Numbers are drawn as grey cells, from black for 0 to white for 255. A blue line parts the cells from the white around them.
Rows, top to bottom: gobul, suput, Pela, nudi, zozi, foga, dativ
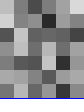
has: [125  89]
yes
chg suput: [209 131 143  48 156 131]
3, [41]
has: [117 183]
yes
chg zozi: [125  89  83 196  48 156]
5, [150]
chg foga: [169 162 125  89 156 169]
2, [131]
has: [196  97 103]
yes
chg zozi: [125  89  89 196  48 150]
2, [83]

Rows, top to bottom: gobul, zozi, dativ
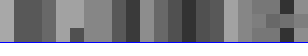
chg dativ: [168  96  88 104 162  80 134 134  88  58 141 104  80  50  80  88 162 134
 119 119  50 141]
1, [88]
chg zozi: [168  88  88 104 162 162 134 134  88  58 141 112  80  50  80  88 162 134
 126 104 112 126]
11, [104]

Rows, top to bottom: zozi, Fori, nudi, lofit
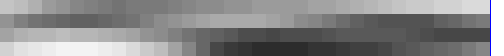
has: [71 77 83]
no
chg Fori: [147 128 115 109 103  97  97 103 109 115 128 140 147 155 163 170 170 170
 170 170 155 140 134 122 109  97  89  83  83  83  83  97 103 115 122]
19, [163]
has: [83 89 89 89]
yes

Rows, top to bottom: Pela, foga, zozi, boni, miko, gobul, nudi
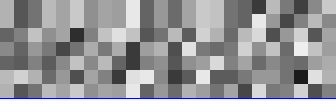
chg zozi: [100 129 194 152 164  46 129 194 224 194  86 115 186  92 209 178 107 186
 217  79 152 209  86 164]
3, [144]
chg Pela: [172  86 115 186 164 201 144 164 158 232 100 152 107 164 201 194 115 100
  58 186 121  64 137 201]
0, [178]
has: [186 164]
yes
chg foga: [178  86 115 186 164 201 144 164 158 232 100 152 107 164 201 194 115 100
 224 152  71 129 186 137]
18, [232]
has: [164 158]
yes
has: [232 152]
yes
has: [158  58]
no

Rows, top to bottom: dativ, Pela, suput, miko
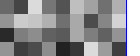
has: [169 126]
yes
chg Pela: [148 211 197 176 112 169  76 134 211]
1, [203]
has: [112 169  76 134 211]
yes
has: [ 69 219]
yes
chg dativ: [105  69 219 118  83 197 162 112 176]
5, [191]

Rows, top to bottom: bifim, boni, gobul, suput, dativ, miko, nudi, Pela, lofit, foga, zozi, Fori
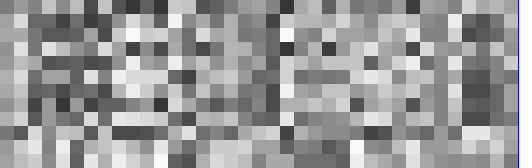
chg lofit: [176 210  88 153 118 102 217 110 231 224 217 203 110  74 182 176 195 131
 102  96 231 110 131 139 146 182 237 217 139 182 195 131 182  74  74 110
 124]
26, [231]
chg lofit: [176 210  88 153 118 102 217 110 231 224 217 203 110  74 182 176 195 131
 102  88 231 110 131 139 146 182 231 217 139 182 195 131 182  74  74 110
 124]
19, [96]
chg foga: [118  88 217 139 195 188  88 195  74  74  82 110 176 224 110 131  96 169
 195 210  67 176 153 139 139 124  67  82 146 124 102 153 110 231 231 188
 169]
16, [102]
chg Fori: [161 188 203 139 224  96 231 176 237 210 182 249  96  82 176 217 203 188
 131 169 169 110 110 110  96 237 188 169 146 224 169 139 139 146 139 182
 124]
31, [146]
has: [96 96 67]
no

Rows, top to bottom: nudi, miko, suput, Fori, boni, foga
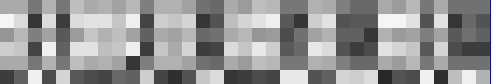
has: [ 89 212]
yes
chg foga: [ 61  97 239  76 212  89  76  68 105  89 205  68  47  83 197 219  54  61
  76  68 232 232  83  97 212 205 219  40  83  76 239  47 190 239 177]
9, [97]
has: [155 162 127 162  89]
yes
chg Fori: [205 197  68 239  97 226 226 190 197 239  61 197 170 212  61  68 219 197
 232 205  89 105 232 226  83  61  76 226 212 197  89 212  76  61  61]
23, [219]
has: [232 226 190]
no

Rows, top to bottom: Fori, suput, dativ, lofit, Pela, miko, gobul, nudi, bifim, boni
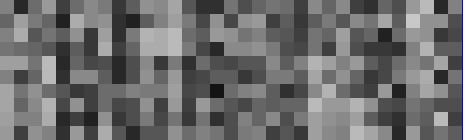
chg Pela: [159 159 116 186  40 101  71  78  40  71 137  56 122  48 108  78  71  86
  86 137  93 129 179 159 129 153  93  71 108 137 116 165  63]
9, [78]
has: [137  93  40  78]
yes
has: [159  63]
no
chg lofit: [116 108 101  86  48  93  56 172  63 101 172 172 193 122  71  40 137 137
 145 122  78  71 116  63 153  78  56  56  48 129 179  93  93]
12, [186]
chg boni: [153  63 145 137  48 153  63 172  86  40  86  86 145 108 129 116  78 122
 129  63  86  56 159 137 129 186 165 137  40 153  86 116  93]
3, [129]
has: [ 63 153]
yes
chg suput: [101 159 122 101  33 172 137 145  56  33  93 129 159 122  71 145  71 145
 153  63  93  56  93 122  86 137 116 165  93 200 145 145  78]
8, [48]

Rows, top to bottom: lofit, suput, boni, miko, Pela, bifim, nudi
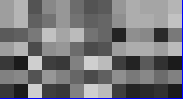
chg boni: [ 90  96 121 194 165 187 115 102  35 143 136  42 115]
12, [121]
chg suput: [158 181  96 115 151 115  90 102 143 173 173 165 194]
6, [96]
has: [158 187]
yes
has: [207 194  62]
no

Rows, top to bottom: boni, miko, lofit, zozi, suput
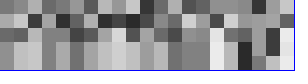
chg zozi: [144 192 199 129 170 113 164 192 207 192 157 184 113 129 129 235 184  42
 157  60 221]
20, [228]
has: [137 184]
no
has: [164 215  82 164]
yes

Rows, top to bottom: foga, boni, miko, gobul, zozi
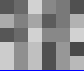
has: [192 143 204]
no
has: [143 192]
yes
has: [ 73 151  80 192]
no
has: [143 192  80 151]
yes

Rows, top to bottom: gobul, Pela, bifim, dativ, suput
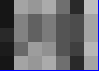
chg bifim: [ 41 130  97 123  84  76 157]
6, [164]
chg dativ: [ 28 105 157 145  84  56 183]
5, [63]
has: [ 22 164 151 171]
yes
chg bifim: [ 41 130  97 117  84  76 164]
3, [123]
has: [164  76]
no

